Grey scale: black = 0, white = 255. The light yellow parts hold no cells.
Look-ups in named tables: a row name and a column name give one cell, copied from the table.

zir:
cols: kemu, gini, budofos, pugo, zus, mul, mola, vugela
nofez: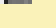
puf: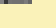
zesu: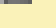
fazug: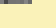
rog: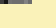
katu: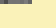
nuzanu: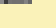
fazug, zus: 117
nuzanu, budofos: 116
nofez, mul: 113
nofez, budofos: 111
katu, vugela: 101
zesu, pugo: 117
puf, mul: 111
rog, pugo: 110
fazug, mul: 112
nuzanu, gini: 61
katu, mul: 111
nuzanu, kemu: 140
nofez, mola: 129
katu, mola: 123

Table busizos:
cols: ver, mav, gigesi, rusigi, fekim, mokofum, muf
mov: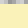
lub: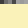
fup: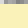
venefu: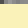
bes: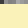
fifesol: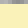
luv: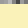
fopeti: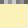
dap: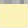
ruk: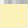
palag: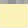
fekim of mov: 199
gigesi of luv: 186
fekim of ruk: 193
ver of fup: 218
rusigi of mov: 166
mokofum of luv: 155
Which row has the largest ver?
ruk

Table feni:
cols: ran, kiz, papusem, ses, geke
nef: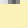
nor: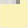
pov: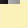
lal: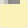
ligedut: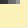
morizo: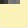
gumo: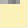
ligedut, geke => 153
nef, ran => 230
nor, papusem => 222
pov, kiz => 22
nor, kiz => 217
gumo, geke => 152
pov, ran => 32
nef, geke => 137
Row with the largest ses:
nor

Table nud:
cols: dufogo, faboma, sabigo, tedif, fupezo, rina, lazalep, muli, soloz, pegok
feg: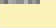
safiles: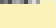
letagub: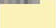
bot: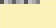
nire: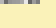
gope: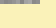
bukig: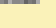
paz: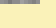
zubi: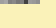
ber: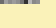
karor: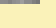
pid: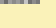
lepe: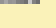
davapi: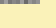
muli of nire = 101
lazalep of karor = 140
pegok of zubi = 144
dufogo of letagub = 143
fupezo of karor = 146
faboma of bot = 199
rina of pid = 129
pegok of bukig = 171

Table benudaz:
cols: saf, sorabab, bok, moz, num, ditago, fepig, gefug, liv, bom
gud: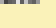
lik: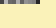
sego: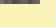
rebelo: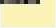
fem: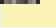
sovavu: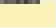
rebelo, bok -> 97
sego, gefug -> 78
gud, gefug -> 115
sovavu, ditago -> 105
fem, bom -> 48
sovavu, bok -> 102
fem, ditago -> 80
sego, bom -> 105
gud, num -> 227
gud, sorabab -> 68
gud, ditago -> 94
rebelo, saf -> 46
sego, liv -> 93
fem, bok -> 108
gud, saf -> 170

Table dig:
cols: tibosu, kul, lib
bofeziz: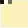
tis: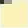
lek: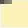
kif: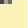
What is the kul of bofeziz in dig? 251
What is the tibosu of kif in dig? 73
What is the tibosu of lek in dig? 80
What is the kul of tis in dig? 154
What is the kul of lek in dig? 121
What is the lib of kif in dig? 106
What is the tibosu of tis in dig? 48
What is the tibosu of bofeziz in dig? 19
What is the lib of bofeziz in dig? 109
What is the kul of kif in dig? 164
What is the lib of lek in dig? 138
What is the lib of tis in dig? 158

